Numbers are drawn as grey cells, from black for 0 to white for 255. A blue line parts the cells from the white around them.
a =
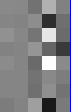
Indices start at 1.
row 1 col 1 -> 137
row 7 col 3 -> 112
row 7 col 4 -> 143
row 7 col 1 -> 133
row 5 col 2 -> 133
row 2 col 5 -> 111
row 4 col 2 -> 132
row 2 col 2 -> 131
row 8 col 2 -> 131
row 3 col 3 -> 117
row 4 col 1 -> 130
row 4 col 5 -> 58
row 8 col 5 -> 122
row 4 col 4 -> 101

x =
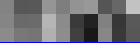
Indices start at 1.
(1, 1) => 131
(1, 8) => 85
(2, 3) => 107
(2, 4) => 181
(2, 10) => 89
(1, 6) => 147
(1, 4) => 149
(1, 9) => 103

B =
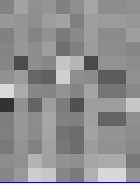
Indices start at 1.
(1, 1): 131
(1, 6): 142
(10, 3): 139
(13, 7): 176
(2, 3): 142
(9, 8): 100
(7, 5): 147
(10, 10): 140
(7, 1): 217
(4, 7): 156
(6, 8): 92
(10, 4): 165
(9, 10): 143
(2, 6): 128
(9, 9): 100
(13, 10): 145
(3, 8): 139
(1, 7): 166
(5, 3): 141
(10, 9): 148
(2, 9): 155
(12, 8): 170
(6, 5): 207
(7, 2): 171
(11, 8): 145
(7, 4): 133
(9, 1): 125
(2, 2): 149
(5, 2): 76
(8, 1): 50
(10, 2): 151
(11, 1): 121
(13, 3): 205
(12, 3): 179
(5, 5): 197
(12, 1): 141
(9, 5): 129

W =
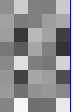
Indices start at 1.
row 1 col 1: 142
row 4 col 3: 167
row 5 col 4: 119
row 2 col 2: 123
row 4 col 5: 51
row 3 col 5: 63
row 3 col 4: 162
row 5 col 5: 211
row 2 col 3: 128
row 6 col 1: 150
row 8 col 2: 247

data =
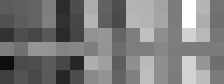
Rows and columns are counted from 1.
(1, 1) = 92
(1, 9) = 78
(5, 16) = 110
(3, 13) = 126
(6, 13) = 124
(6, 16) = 123
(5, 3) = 78
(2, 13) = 124
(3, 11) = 192
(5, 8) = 159
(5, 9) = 93
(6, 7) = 138
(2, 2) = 93
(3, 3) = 70
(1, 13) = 124
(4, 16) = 124
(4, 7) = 126
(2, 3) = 99
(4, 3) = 149
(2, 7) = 180
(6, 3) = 73
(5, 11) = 186
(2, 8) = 94
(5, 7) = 174
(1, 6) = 77
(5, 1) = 14
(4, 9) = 109
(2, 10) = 183
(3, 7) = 146
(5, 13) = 125
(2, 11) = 179

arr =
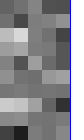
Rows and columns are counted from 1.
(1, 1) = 99
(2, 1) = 112
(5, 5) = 86
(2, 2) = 73
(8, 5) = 49
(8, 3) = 161
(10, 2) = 30
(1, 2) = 113
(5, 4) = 107
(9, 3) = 117
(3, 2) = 216
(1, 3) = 132
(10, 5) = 135

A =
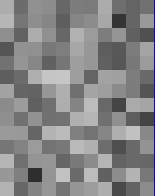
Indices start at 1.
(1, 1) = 173
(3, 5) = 103
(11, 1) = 118
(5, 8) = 96
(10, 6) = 128
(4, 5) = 126
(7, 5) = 175
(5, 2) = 149
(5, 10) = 120
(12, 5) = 102
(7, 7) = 164
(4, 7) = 151
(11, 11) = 147
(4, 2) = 146
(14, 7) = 157
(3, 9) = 149
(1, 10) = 100
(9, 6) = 176
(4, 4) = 120
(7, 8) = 158
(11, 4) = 115
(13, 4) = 148
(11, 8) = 109
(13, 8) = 97
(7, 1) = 163
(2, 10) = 101
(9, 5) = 114
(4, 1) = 85
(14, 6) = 149
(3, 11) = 80
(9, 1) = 143
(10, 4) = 179
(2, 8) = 168
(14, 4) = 150
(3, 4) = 144

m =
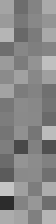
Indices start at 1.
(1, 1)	164
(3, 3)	123
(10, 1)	117
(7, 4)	112
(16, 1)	172
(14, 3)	125
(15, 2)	131
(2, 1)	154
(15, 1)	44
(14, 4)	173
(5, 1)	155
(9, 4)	106
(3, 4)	169
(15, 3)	151
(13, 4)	112
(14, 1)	197

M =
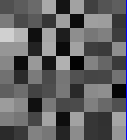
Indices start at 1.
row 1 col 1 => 80
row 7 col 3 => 67
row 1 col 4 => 169
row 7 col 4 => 78
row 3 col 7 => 119
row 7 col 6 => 41
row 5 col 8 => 102
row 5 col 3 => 153
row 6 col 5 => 118
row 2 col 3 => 90
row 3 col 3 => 15
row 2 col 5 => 160
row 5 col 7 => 131
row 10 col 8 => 50
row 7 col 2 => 110
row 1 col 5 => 20
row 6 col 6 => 81
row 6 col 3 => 123
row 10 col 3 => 130
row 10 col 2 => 57
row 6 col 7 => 69
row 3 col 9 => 61
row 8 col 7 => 128
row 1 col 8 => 84
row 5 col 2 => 11
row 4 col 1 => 150
